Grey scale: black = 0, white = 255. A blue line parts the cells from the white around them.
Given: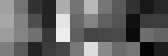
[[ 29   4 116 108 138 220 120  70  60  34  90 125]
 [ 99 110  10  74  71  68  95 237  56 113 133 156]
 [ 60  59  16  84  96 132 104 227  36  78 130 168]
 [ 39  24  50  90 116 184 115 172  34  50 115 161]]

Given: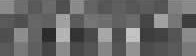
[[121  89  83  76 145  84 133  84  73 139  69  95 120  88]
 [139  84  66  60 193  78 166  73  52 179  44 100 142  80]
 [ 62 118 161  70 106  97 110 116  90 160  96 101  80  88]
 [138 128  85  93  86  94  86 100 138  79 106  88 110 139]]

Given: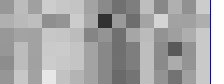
[[201 160 115 147 190 116 106 136 163 180 194 231 162 199 150]
 [201 148 172 138 190 126 112 136 163 196 200 204 161 188 141]
 [201 147  89 139 190 126 111 136 163 196 203 202 162 188 151]
 [201 174 159 147 187 166 112 148 133 188 197 199 162 163 152]
 [174 161 162 212 164 110 154  49 168 204 148 143 190 185 176]
 [204 145 176 136 190 126 112 138 163 196 199 205 160 188 151]]

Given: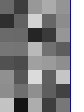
[[119  62 173  20 195]
 [ 66  94 143 111 141]
 [197  96 219  87 144]
 [142 155 160  75  81]
 [ 93 113 185 117 118]
 [150  58  37 105 106]
 [140 103 210  98  47]
 [148 171 152  61 105]]

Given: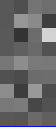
[[ 96 106  86  88]
 [ 82  71 123 120]
 [ 77 153  61 140]
 [109 108  76  81]
 [121 122 141 119]
 [ 82 105  96  89]
 [210 108  51  89]
 [ 62 138 150  88]
 [110 116  79  88]]

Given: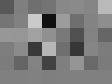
[[128 128 128 128 127 129 128 128]
 [123 105 149 127  65 130 100 124]
 [124 133  54 111 182  57 139 125]
 [102 130  80 121 144 162 150 151]
 [142 131 111 156  17 202 129 117]
 [185 133 138 136 116 111 127  88]]
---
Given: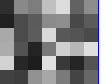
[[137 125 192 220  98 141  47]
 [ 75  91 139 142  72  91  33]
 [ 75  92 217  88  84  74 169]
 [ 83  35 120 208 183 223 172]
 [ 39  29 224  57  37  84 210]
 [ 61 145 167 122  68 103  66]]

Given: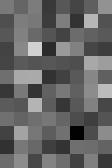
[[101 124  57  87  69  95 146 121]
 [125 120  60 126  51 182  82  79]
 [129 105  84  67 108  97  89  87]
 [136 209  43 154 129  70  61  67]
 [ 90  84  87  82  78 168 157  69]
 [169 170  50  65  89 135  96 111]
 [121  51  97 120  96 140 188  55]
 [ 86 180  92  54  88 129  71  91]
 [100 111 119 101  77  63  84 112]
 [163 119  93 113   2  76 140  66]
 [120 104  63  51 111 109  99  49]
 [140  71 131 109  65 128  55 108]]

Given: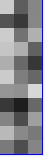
[[ 93 134 203]
 [ 57 135  83]
 [114 176 204]
 [175  97 197]
 [105  55 174]
 [126 103 203]
 [145 215 149]
 [ 30 104  56]
 [ 76 159 132]
 [137 121 185]
 [ 78 133 122]]

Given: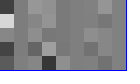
[[125 151 145 122 127 129 149 129  64]
 [125 134 148 122 127 128 119 129 215]
 [125 142 120 122 127 142 135 129 135]
 [125 101 159 120 127 114 135 129  68]
 [127 134  54 143 127 128 114 129  91]]

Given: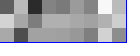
[[186  43 131 122 155 132 248 187  95]
 [167 125 176 176 168 162 177 206 211]
 [ 78 162 162 160 152 127 210 141 169]]

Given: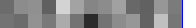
[[140 144  96 211 163 133 140 161 104  97 151 123 108]
 [108 146 121 171 115  43 115 140 151  98 192 118 115]]

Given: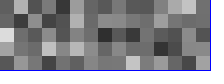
[[178  82 122  55 156 101  88 120  88  87 129 170 195 112  95]
 [ 61 142  68  82 177 106 139 137 120 110 158 117 108 111 102]
 [110  89 140  84 131 110  47  88  57 115  91  81 139  83 220]
 [117 107 192 135 183 140 102 136 108 109  52  75 136 137 163]
 [151 119  68 114  96 134 119 120 196 124 154 102  72 162  87]]
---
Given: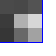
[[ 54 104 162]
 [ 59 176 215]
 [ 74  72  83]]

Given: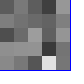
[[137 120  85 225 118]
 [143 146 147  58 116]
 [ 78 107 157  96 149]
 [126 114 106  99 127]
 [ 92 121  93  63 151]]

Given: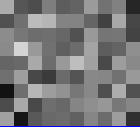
[[161  21  89 105 108  97 134 108 157  48]
 [ 76 169  73 110 104 133 143 151 120 134]
 [ 18 110 183 157 146 119 136  79 173  81]
 [112 158  72  59 107  84 136 134 113 153]
 [101 105 169 109 153 190 161  73 157 137]
 [138 212 153 113  95 108 164  93 100 143]
 [140 119 109 111 103  81 153 117 118  67]
 [ 81 112 187 181 131 131 101  65 168  71]
 [171  86  77 126  93  99 155 114 129  38]]

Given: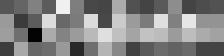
[[ 61 168 103 110 153  40 111 180 136  65  90 107  98 106  68  68]
 [158 111   3 171 131 155 185 223 192 164 194 188 155 189 171 162]
 [154  59  92 220 104 123 220  72 203 155 123 223 128 230 147 147]
 [ 86 101 129  92 240 126  72  69 171  81  68  90 141  68  77  82]]

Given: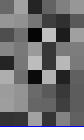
[[ 51  53 162  53 131  97]
 [158 147 102 101  63  92]
 [156 148 106  90  57  92]
 [174 110  10 178  33  96]
 [ 36 119 189  55 184 122]
 [134 121 154  55 123 125]
 [ 78 111   5 192  28 160]
 [150 145 118  62  48  89]
 [104 162  36  99 128 151]]

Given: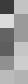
[[187 179]
 [144 205]
 [ 94 197]
 [ 99 154]
 [219 154]
 [ 59 195]]
